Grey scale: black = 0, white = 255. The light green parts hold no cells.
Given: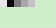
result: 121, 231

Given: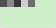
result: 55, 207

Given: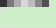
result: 216, 216

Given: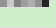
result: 158, 200

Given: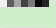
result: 65, 241

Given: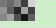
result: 38, 210
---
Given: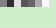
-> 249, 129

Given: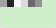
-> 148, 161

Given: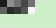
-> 113, 97

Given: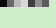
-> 93, 11

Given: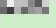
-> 207, 105

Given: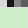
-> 93, 217

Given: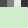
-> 51, 79

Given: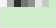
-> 199, 245

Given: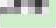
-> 162, 136

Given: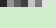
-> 225, 38
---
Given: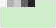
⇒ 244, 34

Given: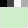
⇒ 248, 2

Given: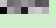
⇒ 205, 3

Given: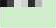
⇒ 227, 19

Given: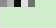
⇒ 227, 14

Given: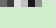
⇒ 222, 24

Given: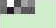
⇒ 251, 30

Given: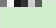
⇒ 246, 24

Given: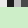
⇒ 234, 30
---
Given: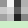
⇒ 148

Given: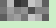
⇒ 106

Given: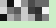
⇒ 190

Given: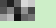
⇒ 70

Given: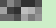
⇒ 79

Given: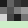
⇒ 28

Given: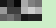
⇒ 23

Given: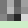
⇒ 119
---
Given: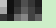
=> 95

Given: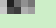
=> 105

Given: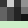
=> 67

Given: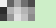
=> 209

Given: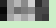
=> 138

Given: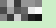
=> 104
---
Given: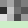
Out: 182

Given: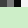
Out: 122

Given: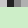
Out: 34

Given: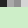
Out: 169

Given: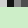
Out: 19

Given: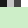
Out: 199

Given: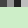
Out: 151
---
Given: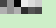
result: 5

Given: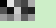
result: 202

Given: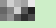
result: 207

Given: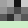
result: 73

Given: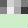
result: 182

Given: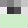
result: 168

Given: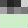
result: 48

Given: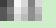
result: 232

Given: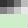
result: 119
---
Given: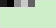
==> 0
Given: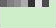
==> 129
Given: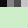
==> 132
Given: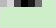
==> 215
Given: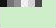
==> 116
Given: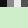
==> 139
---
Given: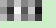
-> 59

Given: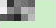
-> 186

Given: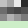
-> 122

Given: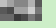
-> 89

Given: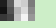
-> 151

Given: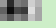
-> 165

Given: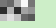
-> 88

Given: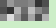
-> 177

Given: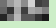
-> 26
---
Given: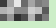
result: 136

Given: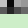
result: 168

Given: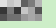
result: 55

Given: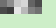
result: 201

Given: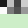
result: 68

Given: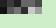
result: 33

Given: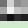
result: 196

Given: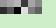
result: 181
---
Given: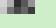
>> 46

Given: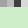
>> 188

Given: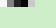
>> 34

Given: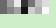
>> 117

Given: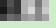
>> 189

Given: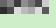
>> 115
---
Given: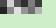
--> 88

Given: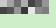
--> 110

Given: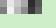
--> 200

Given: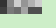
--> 206

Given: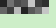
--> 74

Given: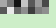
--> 17

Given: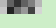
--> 50

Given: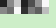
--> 201
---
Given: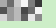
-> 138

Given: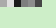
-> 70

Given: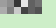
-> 82

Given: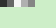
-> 133

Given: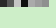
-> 143

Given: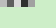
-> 161
